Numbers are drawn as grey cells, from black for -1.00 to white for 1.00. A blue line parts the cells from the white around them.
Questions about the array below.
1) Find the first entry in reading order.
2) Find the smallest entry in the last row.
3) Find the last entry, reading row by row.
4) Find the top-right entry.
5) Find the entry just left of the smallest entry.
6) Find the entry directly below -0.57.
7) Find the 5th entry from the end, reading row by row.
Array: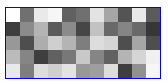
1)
0.99
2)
-0.51
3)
0.93
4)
-0.29
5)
-0.18
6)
-0.39
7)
0.24

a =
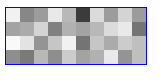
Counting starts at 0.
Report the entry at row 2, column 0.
0.95
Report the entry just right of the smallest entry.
0.72
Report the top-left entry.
0.89
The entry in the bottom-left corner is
0.11
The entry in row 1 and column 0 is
0.28
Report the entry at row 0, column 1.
0.06
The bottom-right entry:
0.50
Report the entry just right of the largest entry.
0.78
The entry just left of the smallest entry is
0.44
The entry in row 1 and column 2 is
0.66
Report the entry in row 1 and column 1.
0.34

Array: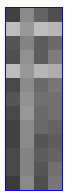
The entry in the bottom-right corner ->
-0.07
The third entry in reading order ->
-0.22
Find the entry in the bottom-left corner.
-0.54
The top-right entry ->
-0.38
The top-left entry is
-0.49
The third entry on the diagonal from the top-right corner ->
0.03
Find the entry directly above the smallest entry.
-0.43
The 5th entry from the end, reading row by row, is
-0.12
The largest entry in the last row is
0.08
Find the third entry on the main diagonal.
-0.27

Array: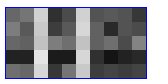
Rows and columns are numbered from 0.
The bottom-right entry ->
-0.47
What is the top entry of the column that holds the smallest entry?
-0.30
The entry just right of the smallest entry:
-0.73
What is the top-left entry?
-0.19
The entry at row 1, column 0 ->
-0.02
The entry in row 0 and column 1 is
-0.08
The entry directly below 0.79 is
0.69
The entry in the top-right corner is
-0.57
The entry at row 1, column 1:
-0.30
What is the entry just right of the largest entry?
-0.79
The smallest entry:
-0.84
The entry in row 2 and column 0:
-0.19
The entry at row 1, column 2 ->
0.58
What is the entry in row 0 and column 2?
0.64
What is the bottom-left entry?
-0.13

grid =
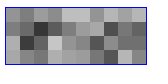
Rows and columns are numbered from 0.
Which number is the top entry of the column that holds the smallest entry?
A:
0.22
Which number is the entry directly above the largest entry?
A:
-0.28
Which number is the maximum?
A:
0.55
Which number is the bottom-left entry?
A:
0.32
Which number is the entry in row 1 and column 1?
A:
-0.17
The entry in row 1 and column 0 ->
-0.01
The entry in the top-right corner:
0.43
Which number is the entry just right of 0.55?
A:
0.16
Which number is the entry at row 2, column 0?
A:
0.37
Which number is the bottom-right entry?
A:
0.05
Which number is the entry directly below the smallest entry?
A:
-0.22
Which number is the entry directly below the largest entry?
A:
0.37

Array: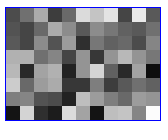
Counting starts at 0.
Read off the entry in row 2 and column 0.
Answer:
-0.30
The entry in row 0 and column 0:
-0.40
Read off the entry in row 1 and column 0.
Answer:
-0.35
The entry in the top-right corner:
-0.30
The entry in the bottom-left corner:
-0.84
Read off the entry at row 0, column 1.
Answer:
-0.12
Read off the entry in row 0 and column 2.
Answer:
0.34
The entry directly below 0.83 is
-0.30
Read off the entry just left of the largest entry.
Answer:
0.04
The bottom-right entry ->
0.98
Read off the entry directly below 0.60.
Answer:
-0.01

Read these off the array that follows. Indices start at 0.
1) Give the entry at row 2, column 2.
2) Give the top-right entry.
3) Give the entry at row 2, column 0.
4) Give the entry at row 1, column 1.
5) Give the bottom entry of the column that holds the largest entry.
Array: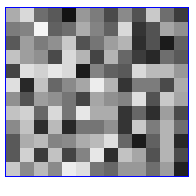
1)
-0.03
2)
-0.53
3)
-0.30
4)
0.03
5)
0.46
